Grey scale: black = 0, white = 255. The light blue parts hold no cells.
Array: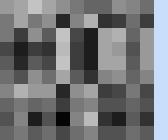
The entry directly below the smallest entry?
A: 71
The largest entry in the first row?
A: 195
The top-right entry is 110
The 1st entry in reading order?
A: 153
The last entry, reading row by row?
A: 91
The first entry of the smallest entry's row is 82
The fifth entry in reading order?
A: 143
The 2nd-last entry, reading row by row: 110
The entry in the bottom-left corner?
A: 101
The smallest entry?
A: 5
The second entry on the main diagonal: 165
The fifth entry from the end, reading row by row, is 132
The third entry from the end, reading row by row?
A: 82
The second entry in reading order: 165
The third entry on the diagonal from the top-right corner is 177
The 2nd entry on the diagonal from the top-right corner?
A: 110
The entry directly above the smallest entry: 61

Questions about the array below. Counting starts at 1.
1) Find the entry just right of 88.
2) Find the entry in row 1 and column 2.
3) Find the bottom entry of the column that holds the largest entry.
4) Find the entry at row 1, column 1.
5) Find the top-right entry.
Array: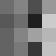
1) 110
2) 132
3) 194
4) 110
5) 152

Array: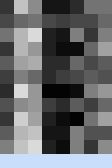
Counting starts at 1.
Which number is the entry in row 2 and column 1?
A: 72
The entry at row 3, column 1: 115
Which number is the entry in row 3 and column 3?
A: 218
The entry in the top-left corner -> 53
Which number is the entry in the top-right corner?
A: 115
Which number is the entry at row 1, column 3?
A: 139
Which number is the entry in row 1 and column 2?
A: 194
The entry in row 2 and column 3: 115
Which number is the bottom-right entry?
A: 139
